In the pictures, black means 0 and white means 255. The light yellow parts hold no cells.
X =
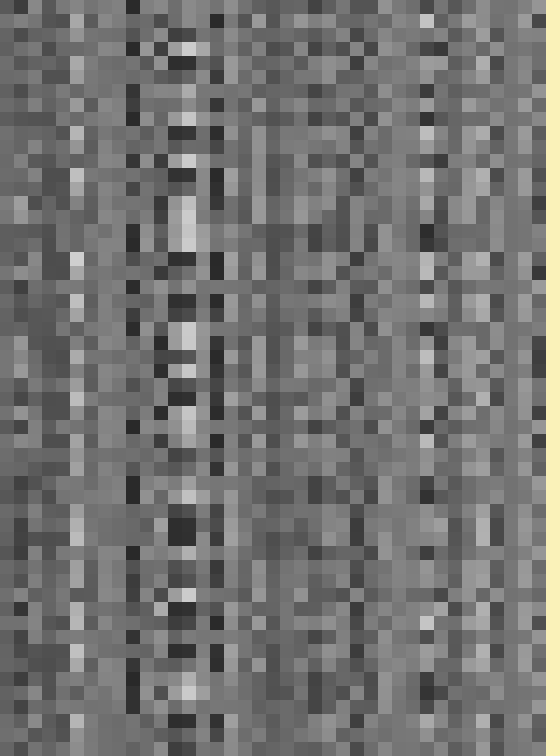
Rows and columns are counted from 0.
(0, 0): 89
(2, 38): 130
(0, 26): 84
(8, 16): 127
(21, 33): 154
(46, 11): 133
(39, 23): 93
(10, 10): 106
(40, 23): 122
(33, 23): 137
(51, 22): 128
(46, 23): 144
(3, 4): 105
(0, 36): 115
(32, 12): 68
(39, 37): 128
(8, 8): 131
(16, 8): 128
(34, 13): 158
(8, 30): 51
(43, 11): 171
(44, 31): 115
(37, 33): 115
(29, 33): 156
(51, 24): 131
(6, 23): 93
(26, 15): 53
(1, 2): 117
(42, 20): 113
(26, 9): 110
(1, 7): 136
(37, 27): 128
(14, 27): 106
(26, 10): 123
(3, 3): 77
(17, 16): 125
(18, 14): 134
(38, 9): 104
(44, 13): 70

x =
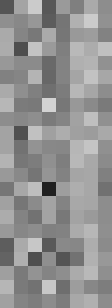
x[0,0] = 85
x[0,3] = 88
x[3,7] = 192
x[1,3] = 92
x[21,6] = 176
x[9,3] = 160
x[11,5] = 184
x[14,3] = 163
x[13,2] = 190
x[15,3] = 163
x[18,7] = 152
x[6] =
[170, 143, 128, 111, 124, 183, 166, 141]
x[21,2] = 125
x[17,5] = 135
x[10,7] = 144
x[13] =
[118, 167, 190, 32, 158, 174, 167, 113]
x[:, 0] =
[85, 143, 170, 172, 152, 129, 170, 183, 141, 163, 163, 179, 153, 118, 161, 172, 153, 93, 99, 159, 182, 161]
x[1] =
[143, 136, 151, 92, 117, 177, 203, 145]
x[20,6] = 135
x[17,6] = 173
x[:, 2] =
[203, 151, 120, 195, 139, 180, 128, 121, 142, 193, 147, 125, 117, 190, 139, 114, 141, 199, 79, 147, 114, 125]
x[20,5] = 157
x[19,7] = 143
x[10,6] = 196
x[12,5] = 165
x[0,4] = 154
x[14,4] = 131
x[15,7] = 141
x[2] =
[170, 133, 120, 170, 118, 153, 157, 130]
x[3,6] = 172

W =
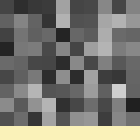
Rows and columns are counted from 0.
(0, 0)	69
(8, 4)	83
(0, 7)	135
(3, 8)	124
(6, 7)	96
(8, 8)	135
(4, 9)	104
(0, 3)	59
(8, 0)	80
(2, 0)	66
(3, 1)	120
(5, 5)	44
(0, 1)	46
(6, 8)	207
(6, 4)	87
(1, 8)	178
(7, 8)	128
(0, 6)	72
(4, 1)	100
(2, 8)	106
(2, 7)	173
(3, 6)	159
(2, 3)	105
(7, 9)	32
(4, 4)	44
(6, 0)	99
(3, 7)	180

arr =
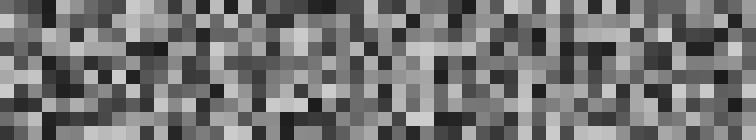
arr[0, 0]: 109
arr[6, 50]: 201
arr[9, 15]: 97
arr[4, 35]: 123
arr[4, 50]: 125
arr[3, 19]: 51
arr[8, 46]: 175
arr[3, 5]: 194
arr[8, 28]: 68
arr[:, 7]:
[84, 64, 119, 166, 77, 39, 138, 75, 73, 186]
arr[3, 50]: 34
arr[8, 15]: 169
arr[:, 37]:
[175, 112, 95, 97, 153, 182, 190, 198, 164, 194]
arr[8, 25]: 102
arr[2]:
[139, 112, 123, 187, 158, 51, 179, 119, 98, 197, 124, 136, 69, 95, 36, 101, 99, 151, 127, 97, 177, 203, 166, 88, 125, 68, 94, 143, 44, 128, 139, 115, 77, 128, 184, 86, 71, 95, 29, 171, 81, 169, 174, 181, 187, 62, 144, 201, 57, 70, 66, 35, 118, 79]
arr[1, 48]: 66
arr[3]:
[71, 105, 64, 149, 156, 194, 166, 166, 161, 43, 40, 27, 158, 163, 69, 201, 165, 111, 168, 51, 148, 195, 102, 58, 124, 178, 44, 141, 109, 195, 200, 184, 170, 188, 125, 43, 153, 97, 49, 162, 35, 79, 40, 32, 156, 147, 67, 57, 159, 34, 34, 117, 204, 112]
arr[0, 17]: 186
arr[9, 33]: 179
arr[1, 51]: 180
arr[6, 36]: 66
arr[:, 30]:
[112, 149, 139, 200, 191, 165, 168, 178, 205, 125]
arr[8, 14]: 63
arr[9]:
[54, 96, 155, 33, 134, 129, 197, 186, 195, 180, 60, 176, 38, 100, 125, 97, 204, 193, 47, 143, 33, 139, 137, 64, 94, 146, 169, 44, 106, 40, 125, 70, 54, 179, 85, 55, 97, 194, 67, 203, 74, 187, 195, 191, 144, 76, 69, 168, 151, 68, 109, 150, 77, 180]
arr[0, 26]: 186
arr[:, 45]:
[137, 179, 62, 147, 124, 95, 167, 168, 148, 76]
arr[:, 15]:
[188, 105, 101, 201, 180, 153, 32, 107, 169, 97]
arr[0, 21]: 68
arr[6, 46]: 42
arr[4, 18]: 80
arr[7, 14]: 46
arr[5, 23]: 74
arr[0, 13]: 147
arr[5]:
[168, 184, 196, 57, 41, 92, 185, 39, 203, 34, 86, 104, 177, 58, 61, 153, 166, 96, 59, 122, 133, 174, 133, 74, 122, 79, 144, 130, 148, 160, 165, 32, 126, 96, 170, 46, 61, 182, 158, 98, 49, 123, 73, 115, 137, 95, 152, 128, 85, 94, 95, 27, 82, 141]
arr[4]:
[185, 82, 147, 31, 75, 113, 46, 77, 106, 151, 73, 83, 136, 60, 90, 180, 82, 74, 80, 87, 109, 101, 118, 173, 129, 60, 173, 46, 159, 124, 191, 46, 108, 46, 118, 123, 110, 153, 135, 132, 53, 143, 43, 124, 184, 124, 59, 47, 180, 126, 125, 142, 148, 95]

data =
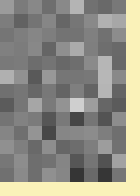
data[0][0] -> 155
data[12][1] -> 138
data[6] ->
[112, 118, 103, 120, 100, 127, 100, 181, 100]
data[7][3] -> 122
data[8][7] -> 83
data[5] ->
[176, 145, 89, 152, 118, 118, 120, 183, 137]
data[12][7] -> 54
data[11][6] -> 117
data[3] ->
[128, 124, 136, 101, 143, 171, 127, 110, 105]
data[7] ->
[91, 118, 166, 122, 147, 207, 157, 102, 91]
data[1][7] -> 177
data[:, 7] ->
[105, 177, 113, 110, 182, 183, 181, 102, 83, 126, 157, 82, 54]
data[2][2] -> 134
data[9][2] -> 148
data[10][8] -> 113
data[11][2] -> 110
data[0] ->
[155, 123, 136, 110, 137, 180, 113, 105, 120]
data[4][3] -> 116
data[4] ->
[121, 123, 109, 116, 104, 110, 138, 182, 104]
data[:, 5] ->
[180, 118, 115, 171, 110, 118, 127, 207, 70, 136, 109, 86, 53]
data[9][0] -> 133
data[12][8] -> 117
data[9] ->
[133, 111, 148, 71, 134, 136, 140, 126, 111]
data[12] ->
[112, 138, 110, 144, 134, 53, 105, 54, 117]
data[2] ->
[117, 126, 134, 126, 115, 115, 128, 113, 140]
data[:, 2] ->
[136, 116, 134, 136, 109, 89, 103, 166, 123, 148, 105, 110, 110]
